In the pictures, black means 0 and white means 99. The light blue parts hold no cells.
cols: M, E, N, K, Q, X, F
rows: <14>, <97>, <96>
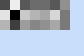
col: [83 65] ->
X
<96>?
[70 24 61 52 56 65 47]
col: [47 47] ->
F

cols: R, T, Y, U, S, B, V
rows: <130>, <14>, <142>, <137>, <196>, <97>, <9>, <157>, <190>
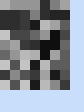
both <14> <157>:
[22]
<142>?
[18 18 22 10 72 63 36]
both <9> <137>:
[76]
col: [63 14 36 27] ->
V

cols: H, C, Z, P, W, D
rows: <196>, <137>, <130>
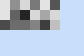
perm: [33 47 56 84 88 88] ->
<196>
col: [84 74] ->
D
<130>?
[29 42 42 51 24 74]
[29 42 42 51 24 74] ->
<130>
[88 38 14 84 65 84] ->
<137>

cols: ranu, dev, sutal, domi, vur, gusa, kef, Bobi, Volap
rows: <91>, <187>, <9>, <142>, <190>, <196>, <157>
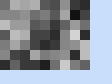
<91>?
[43 68 64 68 34 30 56 22 17]
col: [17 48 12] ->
vur
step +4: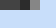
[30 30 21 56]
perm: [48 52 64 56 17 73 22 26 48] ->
<190>
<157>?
[17 38 22 22 12 43 78 48 38]

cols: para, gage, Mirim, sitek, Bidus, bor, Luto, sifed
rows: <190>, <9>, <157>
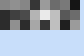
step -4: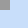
[56]
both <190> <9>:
[42]
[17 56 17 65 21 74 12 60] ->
<157>
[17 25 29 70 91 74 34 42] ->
<9>
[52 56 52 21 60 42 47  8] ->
<190>
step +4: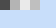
[33 74 95 78]

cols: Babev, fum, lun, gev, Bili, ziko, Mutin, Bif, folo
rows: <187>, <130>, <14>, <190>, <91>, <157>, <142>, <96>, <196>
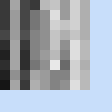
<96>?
[13 56 27 64 60 51 51 81 72]
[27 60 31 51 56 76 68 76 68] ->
<190>
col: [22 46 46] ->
gev
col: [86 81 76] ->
ziko
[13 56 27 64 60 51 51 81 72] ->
<96>
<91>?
[18 64 22 51 56 76 56 86 72]
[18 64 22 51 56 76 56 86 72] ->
<91>

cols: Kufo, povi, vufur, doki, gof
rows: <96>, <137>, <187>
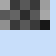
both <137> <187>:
[34]
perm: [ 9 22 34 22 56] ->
<187>
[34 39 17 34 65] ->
<137>
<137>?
[34 39 17 34 65]

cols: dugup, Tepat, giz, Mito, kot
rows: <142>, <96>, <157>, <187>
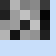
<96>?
[12 61 75 57  2]
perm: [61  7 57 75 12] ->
<157>
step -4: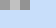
[57 71 53]
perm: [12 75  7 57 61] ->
<157>

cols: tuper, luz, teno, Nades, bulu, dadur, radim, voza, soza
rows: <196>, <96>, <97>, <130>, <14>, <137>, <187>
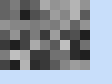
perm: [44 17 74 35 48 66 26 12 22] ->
<14>
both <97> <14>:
[48]
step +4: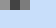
[61 30 52]
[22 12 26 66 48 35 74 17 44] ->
<14>

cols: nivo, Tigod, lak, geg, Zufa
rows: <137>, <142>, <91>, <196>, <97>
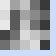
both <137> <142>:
[63]
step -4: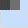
[22 39]
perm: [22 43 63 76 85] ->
<97>
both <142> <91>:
[35]
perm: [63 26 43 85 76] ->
<196>

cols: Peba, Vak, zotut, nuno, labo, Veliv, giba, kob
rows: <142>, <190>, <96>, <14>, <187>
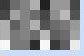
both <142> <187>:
[22]
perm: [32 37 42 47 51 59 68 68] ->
<96>
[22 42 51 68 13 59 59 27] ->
<142>
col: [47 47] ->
Vak
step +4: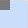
[51]

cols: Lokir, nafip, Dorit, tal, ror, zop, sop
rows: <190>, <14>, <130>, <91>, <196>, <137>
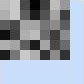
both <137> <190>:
[78]
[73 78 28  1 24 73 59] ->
<190>
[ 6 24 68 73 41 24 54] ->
<91>
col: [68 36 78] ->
Dorit

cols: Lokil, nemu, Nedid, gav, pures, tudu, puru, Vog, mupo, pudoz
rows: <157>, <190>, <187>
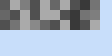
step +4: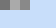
[49 70 57]
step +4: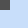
[35]
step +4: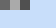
[44 70 35]
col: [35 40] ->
Lokil
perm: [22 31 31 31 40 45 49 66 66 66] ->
<190>
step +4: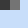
[26 49]
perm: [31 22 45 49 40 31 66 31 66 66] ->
<190>

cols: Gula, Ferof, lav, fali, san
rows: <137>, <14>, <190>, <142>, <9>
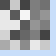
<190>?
[90 90 35 58 49]
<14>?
[90 35 95 49 58]
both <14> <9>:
[90]
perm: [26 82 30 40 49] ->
<142>
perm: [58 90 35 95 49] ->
<14>
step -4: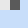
[86 31]
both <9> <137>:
[78]

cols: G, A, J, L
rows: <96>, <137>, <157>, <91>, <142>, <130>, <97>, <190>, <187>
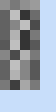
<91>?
[38 69 20 47]
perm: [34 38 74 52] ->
<97>
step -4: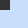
[16]
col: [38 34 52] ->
G
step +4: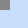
[56]

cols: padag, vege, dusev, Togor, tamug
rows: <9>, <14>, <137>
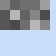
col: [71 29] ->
vege
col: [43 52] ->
Togor
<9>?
[52 38 43 43 61]
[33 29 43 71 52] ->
<137>
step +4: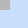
[75]
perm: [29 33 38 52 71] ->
<14>

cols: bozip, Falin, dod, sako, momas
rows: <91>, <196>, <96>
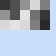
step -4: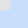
[84]
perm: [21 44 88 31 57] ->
<196>
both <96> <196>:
[88]
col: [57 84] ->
bozip
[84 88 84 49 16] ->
<96>

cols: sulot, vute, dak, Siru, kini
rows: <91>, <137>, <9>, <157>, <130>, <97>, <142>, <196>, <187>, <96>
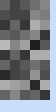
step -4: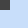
[22]
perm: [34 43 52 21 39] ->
<157>
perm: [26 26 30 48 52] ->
<137>
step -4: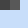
[22 30]
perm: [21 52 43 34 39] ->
<157>
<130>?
[72 52 62 12 34]

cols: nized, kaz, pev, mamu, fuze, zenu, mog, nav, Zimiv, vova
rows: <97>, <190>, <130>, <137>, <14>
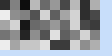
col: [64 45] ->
nized
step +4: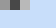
[63 32 76]
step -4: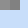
[51 46]
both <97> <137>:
[50]
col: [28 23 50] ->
vova
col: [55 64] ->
kaz

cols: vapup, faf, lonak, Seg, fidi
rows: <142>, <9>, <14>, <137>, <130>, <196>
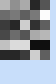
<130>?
[75 85 85  6  6]
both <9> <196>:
[37]
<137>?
[28 42 33 66 71]
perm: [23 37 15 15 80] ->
<196>
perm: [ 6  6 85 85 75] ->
<130>

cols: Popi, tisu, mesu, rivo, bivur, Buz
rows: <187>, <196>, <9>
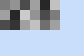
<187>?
[48 57 29 62 15 75]
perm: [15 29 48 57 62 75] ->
<187>
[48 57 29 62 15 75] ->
<187>
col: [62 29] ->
Popi
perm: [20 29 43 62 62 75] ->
<9>
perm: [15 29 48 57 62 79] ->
<196>

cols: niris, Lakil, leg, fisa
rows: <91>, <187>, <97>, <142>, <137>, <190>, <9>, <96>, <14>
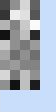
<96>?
[83 47 74 56]
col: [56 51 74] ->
leg
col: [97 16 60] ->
fisa
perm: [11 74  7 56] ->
<14>
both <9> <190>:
[56]
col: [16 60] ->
fisa

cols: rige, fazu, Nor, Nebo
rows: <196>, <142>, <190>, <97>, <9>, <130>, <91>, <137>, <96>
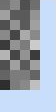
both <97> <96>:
[53]
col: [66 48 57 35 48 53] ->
Nor
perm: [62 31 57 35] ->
<190>

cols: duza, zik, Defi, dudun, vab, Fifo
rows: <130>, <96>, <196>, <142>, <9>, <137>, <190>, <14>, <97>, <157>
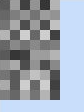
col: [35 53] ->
zik
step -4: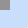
[53]
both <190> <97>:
[66]
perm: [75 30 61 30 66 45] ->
<196>
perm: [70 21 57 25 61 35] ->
<130>
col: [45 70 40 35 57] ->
duza
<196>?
[45 66 30 61 30 75]

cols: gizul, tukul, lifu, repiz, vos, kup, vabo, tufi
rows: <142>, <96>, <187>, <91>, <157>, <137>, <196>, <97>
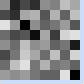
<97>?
[60 55 60 46 38 38 87  1]
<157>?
[55 42 74 55 60 38 46 10]
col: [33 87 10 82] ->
tufi
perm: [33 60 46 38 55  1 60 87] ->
<187>
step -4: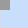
[56]
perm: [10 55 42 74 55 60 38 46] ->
<157>

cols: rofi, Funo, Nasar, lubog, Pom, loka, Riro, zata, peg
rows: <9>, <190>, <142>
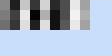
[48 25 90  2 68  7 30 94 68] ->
<190>
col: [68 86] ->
Pom

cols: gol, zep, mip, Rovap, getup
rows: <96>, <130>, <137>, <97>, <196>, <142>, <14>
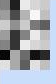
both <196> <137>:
[79]
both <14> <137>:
[37]

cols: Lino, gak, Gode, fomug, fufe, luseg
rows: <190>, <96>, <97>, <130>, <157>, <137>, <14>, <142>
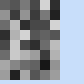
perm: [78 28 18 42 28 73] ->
<157>
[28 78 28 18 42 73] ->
<157>
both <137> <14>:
[42]
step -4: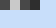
[24 74 24 14]

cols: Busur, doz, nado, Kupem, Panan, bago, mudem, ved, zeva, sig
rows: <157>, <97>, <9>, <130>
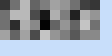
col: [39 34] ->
ved
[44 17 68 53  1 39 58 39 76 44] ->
<9>
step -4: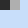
[13 64]
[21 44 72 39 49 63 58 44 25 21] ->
<157>

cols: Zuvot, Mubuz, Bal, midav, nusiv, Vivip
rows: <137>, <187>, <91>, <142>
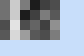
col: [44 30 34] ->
Zuvot
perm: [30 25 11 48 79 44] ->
<137>

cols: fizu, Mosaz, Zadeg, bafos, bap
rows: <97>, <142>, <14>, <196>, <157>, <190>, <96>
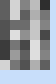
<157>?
[23 46 28 86 46]
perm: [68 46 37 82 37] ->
<142>
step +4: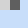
[86 41]
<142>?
[37 82 37 68 46]
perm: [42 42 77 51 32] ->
<14>
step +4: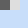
[41 90]
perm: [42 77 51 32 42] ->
<14>

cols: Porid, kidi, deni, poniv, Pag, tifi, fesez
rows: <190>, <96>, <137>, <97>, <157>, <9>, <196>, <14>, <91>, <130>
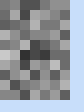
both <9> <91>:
[69]
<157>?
[47 52 69 28 37 47 65]

